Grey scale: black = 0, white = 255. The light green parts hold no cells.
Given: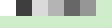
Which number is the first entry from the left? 255
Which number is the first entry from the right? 150
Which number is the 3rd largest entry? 180

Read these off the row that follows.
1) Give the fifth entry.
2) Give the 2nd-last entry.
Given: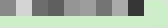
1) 149
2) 170

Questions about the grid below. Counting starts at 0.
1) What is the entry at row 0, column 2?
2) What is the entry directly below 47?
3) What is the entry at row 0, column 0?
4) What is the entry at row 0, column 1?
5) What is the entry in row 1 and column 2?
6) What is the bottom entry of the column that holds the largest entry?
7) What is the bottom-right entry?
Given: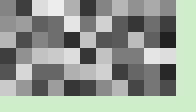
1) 221
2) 221
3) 132
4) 62
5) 96
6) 157
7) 76

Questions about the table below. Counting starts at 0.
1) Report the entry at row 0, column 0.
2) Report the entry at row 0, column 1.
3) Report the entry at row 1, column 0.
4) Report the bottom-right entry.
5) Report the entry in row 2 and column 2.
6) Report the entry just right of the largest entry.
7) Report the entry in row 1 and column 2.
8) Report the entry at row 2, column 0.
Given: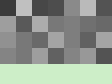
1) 59
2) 192
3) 158
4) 83
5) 105
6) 71
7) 172
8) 145

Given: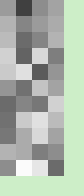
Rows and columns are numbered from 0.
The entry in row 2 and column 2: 133
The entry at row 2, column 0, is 187
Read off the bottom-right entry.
107
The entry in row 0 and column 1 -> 64
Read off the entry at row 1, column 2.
155
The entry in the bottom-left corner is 141
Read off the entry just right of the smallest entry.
141
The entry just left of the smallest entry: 155
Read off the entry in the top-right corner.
163
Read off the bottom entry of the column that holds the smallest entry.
251

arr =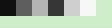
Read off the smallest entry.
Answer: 16
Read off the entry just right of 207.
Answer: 247

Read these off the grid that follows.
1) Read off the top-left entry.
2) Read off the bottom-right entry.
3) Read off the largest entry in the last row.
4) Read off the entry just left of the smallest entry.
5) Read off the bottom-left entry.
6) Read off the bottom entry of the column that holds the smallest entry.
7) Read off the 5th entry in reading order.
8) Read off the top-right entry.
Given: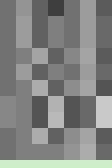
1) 113
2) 105
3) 172
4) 97
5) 113
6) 127
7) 113
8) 91

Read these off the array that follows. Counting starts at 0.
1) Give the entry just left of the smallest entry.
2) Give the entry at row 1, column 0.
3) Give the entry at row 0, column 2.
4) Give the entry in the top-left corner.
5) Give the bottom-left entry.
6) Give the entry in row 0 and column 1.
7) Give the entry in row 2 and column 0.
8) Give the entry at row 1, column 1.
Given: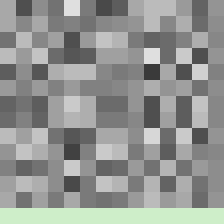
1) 129
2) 168
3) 141
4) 168
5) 168
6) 79
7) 114
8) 135

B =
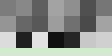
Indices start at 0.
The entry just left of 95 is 135
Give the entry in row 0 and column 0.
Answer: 123
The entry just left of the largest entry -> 32
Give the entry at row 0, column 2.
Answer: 95
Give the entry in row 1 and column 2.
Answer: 88
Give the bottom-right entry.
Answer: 207

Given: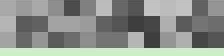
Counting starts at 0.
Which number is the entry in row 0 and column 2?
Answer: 169
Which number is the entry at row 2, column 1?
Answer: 103
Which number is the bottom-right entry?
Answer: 84
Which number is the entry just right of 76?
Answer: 128
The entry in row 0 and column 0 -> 169
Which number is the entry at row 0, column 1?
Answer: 155
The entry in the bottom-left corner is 163
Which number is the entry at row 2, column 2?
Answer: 149
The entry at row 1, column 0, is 181
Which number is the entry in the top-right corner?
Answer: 149
